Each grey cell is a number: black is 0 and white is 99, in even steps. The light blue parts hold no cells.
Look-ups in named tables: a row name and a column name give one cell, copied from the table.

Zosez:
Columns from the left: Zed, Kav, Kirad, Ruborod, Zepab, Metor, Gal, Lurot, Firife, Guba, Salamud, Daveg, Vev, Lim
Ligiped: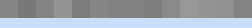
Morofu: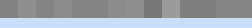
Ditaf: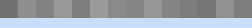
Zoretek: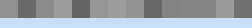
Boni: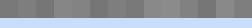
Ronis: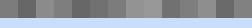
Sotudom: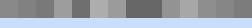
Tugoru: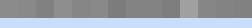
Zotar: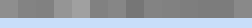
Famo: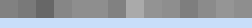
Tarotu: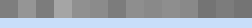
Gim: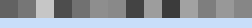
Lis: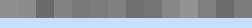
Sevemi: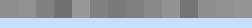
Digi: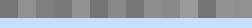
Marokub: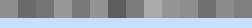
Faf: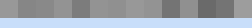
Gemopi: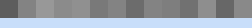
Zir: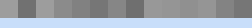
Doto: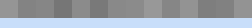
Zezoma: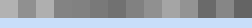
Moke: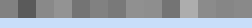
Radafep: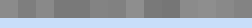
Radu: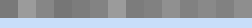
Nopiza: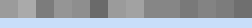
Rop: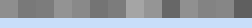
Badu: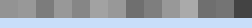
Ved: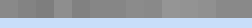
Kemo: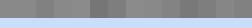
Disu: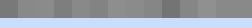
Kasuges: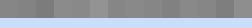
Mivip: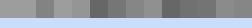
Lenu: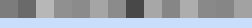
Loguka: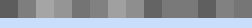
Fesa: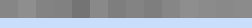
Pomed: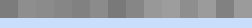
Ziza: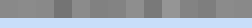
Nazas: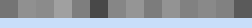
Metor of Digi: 45
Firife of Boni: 53
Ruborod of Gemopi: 54
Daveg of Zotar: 48
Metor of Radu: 51
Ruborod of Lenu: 56
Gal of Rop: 48
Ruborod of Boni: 52
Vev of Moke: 52
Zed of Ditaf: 44
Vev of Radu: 50
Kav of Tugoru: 53
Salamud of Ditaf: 48
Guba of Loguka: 47
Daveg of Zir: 58
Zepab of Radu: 48
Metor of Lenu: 64
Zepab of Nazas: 49
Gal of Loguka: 62
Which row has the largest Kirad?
Gim

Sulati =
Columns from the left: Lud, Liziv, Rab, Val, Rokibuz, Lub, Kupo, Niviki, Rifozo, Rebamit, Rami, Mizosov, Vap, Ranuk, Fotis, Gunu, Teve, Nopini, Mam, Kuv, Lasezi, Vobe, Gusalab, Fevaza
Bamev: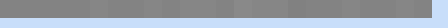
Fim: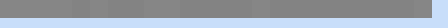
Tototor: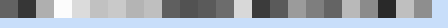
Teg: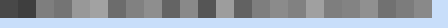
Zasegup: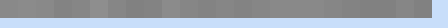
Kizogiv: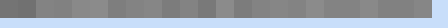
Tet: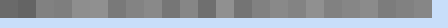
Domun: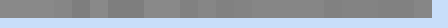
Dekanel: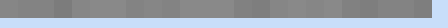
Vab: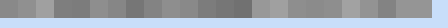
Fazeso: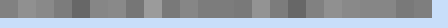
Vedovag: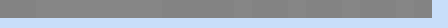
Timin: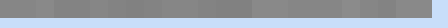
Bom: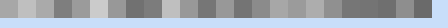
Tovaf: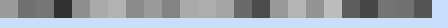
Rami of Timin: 52
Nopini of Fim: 51
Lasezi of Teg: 56
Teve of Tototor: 60
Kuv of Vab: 63
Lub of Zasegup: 55
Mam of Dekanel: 53
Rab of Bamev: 51
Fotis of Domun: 52
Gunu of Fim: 51
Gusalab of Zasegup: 52
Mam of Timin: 52
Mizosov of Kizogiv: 47
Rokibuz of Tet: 55
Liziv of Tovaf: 44
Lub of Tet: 56
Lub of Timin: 52
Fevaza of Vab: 58

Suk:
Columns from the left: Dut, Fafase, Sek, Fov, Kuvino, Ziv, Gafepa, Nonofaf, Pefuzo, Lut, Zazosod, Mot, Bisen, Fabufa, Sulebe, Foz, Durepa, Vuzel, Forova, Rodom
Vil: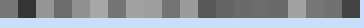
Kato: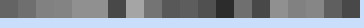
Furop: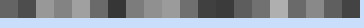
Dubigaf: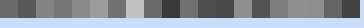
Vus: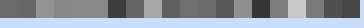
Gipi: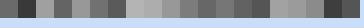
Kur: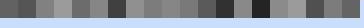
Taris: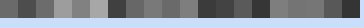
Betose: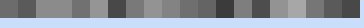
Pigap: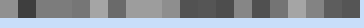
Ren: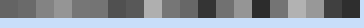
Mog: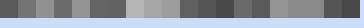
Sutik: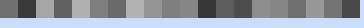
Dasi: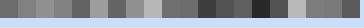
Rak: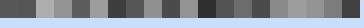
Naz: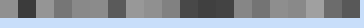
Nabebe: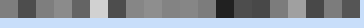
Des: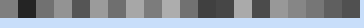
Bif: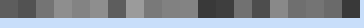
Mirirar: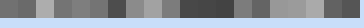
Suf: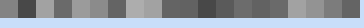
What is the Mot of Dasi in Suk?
24
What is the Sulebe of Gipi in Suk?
33
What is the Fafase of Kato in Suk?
43
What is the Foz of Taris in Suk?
49
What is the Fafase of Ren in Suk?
41
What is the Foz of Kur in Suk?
54
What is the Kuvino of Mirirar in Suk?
49
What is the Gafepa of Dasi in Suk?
39
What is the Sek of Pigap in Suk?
48
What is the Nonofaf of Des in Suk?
65
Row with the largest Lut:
Des

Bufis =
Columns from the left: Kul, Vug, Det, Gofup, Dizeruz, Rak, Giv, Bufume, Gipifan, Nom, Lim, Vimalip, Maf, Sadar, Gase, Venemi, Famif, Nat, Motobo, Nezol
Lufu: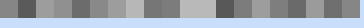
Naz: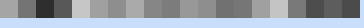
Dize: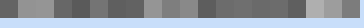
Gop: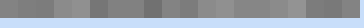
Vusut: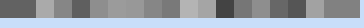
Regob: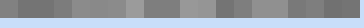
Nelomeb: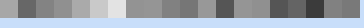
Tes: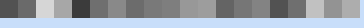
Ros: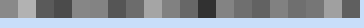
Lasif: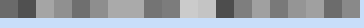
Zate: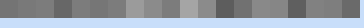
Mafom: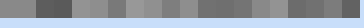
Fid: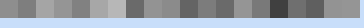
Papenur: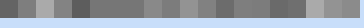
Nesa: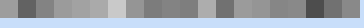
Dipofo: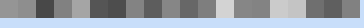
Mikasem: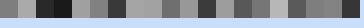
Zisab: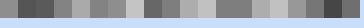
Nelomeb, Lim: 46
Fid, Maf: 41
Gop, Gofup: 54
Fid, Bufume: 41
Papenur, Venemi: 41
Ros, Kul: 53
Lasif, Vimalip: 76
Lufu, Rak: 53
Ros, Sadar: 43
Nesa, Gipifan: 48
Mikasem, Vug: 66
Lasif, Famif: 58
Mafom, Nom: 49
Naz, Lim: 59

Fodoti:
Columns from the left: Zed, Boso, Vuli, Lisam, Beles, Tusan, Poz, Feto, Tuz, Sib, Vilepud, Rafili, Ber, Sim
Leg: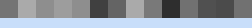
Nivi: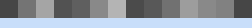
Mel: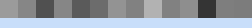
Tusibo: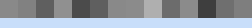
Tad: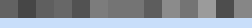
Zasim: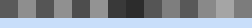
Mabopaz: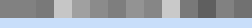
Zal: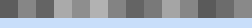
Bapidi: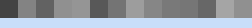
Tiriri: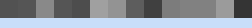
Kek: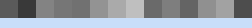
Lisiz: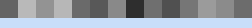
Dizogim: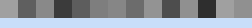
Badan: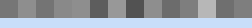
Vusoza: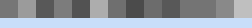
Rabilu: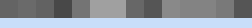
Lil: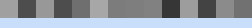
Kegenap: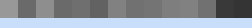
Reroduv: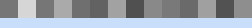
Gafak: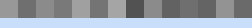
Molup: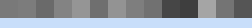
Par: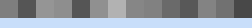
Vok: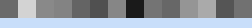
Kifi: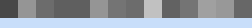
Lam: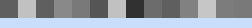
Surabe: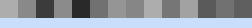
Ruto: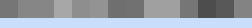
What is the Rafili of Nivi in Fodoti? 53
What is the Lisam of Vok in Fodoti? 51
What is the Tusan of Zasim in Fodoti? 57
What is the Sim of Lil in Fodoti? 44
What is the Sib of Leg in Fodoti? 18
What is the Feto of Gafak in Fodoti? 32
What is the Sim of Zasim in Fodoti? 48
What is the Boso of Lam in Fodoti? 75
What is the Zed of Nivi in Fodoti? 27
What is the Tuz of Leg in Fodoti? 47
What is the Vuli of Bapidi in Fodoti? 38
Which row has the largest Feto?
Kek

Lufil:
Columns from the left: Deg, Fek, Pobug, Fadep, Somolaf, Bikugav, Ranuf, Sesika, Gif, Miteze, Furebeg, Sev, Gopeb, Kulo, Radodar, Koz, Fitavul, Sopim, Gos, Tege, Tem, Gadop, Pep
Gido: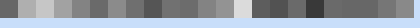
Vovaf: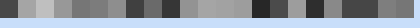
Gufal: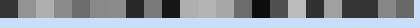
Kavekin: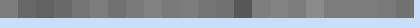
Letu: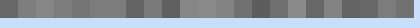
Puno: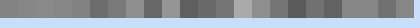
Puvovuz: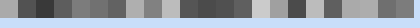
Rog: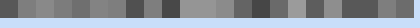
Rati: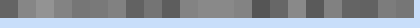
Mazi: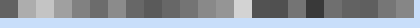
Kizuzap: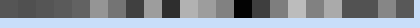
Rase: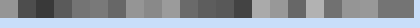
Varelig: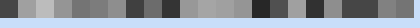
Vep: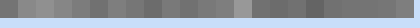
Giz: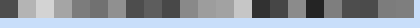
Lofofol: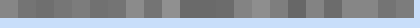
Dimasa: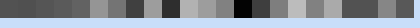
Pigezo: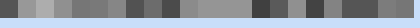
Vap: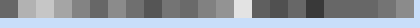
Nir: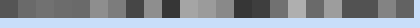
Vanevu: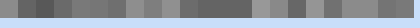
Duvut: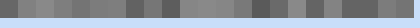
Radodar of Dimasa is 24
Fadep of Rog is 48
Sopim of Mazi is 22
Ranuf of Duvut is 49
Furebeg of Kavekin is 48
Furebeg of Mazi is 45
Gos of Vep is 44
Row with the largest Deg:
Puvovuz

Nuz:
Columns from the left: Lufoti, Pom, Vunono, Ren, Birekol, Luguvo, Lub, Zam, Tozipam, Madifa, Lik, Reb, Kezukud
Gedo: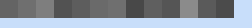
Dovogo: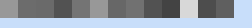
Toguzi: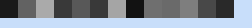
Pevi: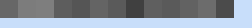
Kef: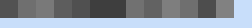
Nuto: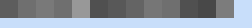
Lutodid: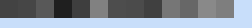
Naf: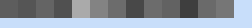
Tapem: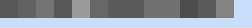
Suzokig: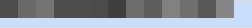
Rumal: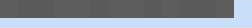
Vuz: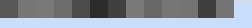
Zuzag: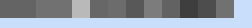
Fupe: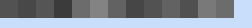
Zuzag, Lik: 24
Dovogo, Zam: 44
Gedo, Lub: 43
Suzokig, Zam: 42
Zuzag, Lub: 42
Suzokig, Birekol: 30

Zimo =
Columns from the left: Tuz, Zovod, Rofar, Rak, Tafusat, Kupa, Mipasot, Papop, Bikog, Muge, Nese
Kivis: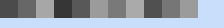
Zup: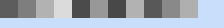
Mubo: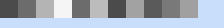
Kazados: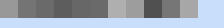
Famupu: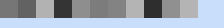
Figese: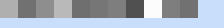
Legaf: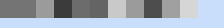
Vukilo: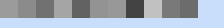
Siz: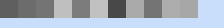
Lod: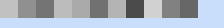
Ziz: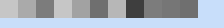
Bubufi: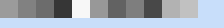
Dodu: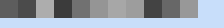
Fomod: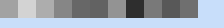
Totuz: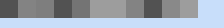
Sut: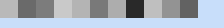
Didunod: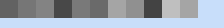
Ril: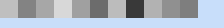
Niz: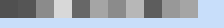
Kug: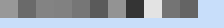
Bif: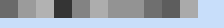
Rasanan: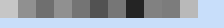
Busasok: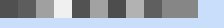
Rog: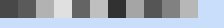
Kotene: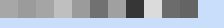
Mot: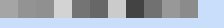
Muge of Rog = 50
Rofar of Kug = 51
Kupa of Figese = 46
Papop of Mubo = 63
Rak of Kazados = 36
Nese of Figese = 44
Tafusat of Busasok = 32
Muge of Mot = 59
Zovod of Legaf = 45
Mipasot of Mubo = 29
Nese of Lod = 40
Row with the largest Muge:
Didunod

